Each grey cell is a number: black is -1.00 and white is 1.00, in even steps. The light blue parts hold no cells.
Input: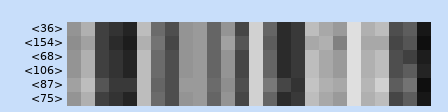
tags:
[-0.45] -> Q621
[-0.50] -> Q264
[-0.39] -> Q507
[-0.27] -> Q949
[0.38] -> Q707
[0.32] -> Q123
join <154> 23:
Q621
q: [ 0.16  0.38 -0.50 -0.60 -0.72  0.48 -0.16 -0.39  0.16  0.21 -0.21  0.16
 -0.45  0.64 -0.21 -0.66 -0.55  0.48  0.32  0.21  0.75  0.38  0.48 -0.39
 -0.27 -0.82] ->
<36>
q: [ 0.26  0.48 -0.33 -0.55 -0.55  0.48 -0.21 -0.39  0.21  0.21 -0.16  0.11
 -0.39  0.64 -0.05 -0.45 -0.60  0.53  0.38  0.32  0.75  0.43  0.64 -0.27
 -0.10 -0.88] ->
<87>

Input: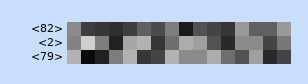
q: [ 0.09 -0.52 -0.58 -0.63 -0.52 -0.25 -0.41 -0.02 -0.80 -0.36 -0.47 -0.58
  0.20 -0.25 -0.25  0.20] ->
<82>
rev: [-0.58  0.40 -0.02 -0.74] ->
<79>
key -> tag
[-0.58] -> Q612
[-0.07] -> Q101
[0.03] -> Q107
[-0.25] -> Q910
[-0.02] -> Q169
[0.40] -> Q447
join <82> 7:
Q169
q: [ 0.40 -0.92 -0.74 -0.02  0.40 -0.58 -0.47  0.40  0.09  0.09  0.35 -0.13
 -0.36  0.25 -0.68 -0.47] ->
<79>
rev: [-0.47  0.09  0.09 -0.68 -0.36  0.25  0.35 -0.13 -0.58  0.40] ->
<2>
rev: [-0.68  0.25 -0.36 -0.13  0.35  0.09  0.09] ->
<79>

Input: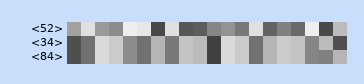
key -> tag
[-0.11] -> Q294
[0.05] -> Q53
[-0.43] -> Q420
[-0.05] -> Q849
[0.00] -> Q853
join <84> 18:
Q853
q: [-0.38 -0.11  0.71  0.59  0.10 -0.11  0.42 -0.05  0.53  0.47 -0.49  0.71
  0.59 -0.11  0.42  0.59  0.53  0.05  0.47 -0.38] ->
<34>
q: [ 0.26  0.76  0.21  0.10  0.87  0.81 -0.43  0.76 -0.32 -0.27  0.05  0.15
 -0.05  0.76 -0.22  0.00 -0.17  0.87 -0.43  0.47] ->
<52>

